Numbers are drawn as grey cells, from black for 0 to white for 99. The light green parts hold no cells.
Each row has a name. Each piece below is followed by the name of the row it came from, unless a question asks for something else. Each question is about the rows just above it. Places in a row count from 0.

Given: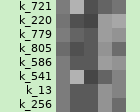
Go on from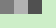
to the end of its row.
[39 45]
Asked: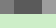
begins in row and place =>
k_586, 0
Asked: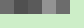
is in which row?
k_805
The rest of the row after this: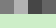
[51]
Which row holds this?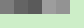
k_779
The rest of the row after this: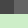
[51]

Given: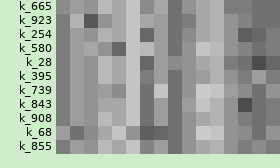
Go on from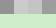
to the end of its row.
[54 44 57]
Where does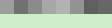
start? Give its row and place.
k_254, 7
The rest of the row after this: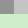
[72 57 51 44 48]
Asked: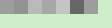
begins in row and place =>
k_28, 1
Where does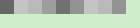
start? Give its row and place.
k_580, 4
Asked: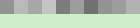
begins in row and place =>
k_395, 2

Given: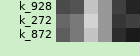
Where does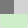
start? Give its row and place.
k_272, 1
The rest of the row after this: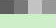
[17 10]
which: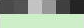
k_928
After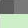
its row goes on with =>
[76 59 17 10]
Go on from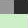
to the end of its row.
[10]

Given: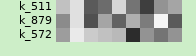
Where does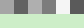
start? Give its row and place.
k_879, 3
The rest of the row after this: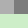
[95 35]

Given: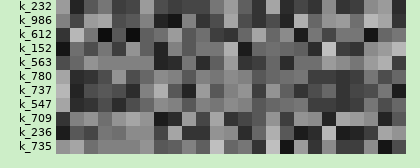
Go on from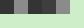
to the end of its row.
[60 17]
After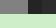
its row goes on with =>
[46 17 37 60 20 24 40 17 43 43 60 54 46 60 68 24]
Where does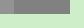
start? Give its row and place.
k_563, 2
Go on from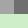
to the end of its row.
[50 50 50 57 34 37 50 37 74 40 46 20 74  8 60 20 54 24 24 54  8 30]
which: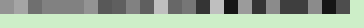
k_735
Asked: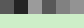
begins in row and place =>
k_737, 8

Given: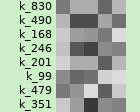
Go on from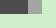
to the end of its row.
[44]
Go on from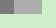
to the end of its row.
[40 71]
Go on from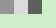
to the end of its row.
[78]
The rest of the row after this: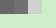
[85]
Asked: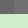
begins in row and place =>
k_99, 1

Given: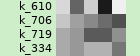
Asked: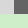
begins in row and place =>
k_610, 0
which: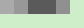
k_719
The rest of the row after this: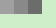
[31]
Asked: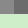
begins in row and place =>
k_706, 2

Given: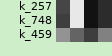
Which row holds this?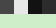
k_257
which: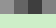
k_459

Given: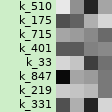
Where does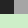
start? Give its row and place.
k_510, 2
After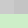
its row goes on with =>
[72 47]

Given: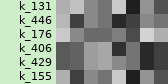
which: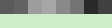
k_429
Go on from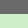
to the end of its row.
[49 29 82 68]
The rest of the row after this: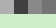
[78 12 57 32]

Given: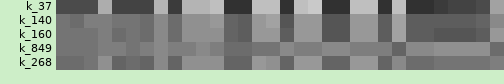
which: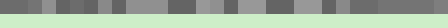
k_268
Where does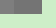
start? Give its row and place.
k_140, 3

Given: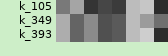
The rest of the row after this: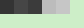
[17]
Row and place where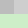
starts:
k_393, 5

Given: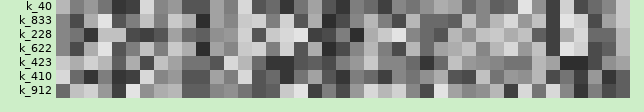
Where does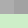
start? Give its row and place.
k_40, 27
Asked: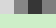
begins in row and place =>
k_912, 35

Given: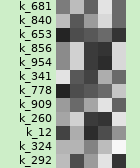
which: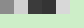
k_856
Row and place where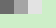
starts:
k_909, 1
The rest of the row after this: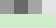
[38]
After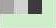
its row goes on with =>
[20 88]
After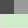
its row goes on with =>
[88 20]
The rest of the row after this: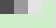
[20]
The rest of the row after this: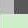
[60 84 41]

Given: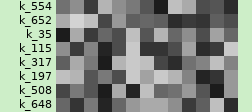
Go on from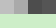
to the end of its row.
[17]
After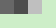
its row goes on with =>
[33 70 40 55 30 63 40]
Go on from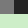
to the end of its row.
[40 59 66 66 55 23 37 74 17]
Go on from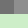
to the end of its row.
[23 70 55 47 33 11 74 66 30 33 17]
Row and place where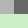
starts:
k_35, 7

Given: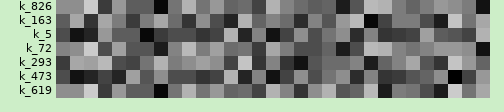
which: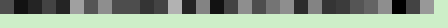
k_473
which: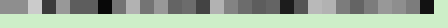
k_826
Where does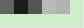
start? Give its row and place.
k_826, 19
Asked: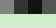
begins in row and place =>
k_293, 15
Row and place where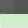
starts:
k_5, 27
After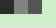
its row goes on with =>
[59 72  3 26 48 48 30 11 76 45 65]

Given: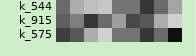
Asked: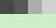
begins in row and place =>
k_915, 5
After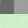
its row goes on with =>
[28 34 67 81]
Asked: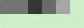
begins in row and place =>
k_544, 4
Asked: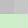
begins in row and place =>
k_544, 2
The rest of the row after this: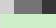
[41  6]

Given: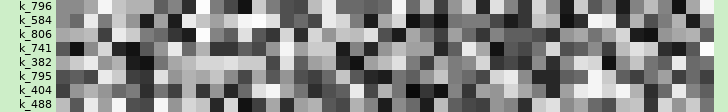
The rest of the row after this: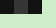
[45 48 48 28 11 21 76 69  7 18 95 91 21 69 31 48 69 11 54]
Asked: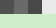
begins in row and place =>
k_584, 16

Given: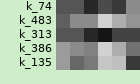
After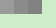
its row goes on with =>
[81 67 44]
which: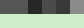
k_74
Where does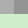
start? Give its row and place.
k_483, 4
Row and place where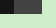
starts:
k_313, 3
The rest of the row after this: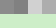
[44]

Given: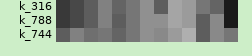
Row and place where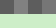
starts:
k_788, 2
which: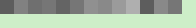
k_744
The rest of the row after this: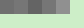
[53 60 68 36 53 46]
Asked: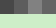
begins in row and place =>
k_316, 1

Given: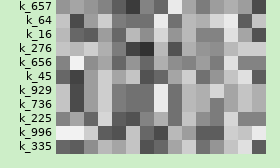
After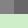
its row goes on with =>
[91 64 48 61 68 61 29]
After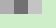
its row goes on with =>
[55 48 83 51 51]
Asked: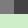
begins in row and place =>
k_276, 4
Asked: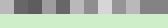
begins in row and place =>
k_16, 0
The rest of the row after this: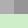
[55 72 80 80]

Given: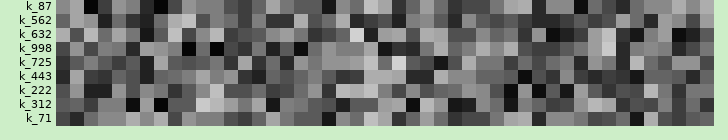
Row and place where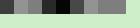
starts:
k_87, 3
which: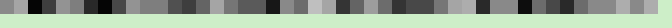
k_87

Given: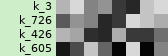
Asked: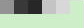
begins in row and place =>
k_3, 3
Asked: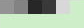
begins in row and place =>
k_726, 1

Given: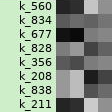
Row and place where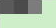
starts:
k_356, 0
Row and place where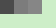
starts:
k_356, 1
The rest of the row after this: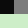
[52]
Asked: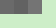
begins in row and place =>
k_834, 1

